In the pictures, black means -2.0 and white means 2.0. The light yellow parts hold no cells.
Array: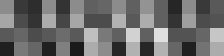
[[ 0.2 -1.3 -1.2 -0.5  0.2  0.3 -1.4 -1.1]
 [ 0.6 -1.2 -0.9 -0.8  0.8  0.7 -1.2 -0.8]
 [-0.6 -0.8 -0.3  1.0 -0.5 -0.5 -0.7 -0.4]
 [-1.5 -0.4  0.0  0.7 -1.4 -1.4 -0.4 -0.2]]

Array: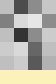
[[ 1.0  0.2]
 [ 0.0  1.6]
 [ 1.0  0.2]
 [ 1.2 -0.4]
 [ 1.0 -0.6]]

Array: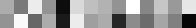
[[ 0.7  1.7 -1.8  1.0  0.3  0.1  0.4]
 [ 0.3 -0.4 -1.6  0.5 -1.4 -0.3  0.0]]

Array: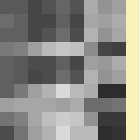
[[-0.6 -0.9 -0.4  0.7  0.5]
 [-0.3 -0.9 -0.5  0.6  0.7]
 [-0.5 -0.9 -0.3  0.8  0.6]
 [-0.1  0.5  1.1  0.2 -1.0]
 [-0.5 -0.8 -0.5  0.5  0.7]
 [-0.5 -0.9 -0.3  0.8  0.5]
 [-0.5  0.5  1.4  0.7 -1.3]
 [ 0.5  0.6  0.5 -0.3 -0.2]
 [-0.2  0.6  1.2  0.3 -1.1]
 [-0.8  0.5  1.4  0.9 -1.2]]

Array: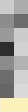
[[ 1.2]
 [ 0.2]
 [ 0.4]
 [-1.3]
 [ 0.2]
 [-0.3]
 [-0.4]]

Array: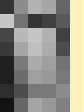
[[-1.2  0.8 -0.4]
 [ 1.1 -1.2 -0.6]
 [-0.9  1.1 -1.0]
 [-1.1  1.0 -0.8]
 [-1.5  0.7 -0.2]
 [-1.5  0.5 -0.1]
 [-1.3 -0.1  0.2]
 [-1.7  0.6  0.0]]
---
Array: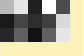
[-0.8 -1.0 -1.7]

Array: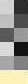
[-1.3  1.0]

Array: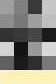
[ 1.1  0.5 -1.1  1.3]

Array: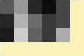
[-0.9 -1.1 -0.5]

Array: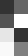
[-0.4 -0.7]

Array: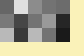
[-0.3  0.4  0.9]

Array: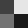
[ 1.6 -0.2]

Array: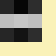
[-1.3  1.1 -1.4]
